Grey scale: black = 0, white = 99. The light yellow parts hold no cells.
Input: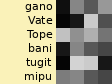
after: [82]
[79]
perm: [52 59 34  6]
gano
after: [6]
[52]
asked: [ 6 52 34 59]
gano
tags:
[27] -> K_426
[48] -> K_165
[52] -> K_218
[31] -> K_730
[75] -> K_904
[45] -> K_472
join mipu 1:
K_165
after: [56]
[68]

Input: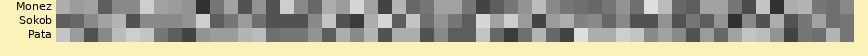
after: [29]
[76]
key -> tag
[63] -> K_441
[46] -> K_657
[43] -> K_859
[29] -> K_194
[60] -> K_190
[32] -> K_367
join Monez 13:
K_441
